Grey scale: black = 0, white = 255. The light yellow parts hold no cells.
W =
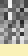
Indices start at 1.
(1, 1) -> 79
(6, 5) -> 161
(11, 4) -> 205
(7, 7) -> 186
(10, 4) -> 224
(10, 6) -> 225
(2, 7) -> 66
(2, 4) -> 114
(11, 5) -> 106
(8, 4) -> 218
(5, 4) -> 125
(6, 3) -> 133
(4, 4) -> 118
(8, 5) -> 129
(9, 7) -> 174
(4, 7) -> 88
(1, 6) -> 127
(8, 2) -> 126
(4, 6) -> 126
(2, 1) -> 99
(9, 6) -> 51
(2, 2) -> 87

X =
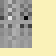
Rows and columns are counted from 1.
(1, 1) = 129
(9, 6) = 128
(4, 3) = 109
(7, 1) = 114
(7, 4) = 157
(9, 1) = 137
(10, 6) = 156
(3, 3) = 195
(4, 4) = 166
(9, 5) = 165
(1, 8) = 151
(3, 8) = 147
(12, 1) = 151
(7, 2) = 172
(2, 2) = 155
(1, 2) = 153
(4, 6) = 92
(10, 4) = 142
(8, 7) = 159
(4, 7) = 148
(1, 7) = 133
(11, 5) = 161
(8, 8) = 140
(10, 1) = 149
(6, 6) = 162
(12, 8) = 149
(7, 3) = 97
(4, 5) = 170
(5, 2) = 138

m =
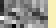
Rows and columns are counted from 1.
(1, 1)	44
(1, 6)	115
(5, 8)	127
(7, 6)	58
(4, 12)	147
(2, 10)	141
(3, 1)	39
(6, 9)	137
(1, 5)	151
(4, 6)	161
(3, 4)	206
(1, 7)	141
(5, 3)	165
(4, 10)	61
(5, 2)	192
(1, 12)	158
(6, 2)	167
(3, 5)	194
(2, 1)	33
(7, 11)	169
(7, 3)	93
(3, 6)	147
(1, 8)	130

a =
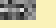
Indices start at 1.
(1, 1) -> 144
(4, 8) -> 111
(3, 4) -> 170
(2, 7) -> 125
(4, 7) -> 131
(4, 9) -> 159
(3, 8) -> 162
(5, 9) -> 140
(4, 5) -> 85
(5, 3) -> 80
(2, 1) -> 47
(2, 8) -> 131
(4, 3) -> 92
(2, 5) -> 58

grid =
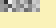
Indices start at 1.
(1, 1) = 144
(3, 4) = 120
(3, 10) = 150
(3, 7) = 108
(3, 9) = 201
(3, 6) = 193
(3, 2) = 116
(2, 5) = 154
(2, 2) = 148

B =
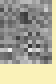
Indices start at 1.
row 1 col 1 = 166
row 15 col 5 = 171
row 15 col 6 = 166
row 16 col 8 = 196
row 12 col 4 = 121
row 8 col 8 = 147
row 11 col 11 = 155
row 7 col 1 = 100
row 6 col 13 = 127
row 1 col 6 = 181
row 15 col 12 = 78
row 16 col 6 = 181
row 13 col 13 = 182
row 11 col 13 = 147
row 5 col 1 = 119
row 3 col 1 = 77
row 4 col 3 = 139
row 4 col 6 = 70
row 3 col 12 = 204
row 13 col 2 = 188
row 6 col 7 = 68
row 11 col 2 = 158
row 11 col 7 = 105
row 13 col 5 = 136
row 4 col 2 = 113
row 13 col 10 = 213
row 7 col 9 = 138
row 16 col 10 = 187
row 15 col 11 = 101
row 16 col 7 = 178
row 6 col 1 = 90
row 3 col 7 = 153
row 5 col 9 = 96
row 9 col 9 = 162
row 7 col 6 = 164
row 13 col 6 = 134
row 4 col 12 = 122

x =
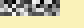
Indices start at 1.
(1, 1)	145
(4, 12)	194
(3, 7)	153
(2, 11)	97
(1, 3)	69
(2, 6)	74
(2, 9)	186
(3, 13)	89
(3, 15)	151
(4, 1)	89
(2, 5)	80
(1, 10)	222
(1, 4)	2
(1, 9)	242
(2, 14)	132
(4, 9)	80

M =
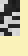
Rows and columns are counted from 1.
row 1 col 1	209
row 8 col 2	37
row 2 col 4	30
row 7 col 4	35
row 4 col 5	206
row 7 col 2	210
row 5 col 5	36
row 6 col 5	205
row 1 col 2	211
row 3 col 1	213
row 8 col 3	200
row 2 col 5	38
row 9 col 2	39
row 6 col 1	32
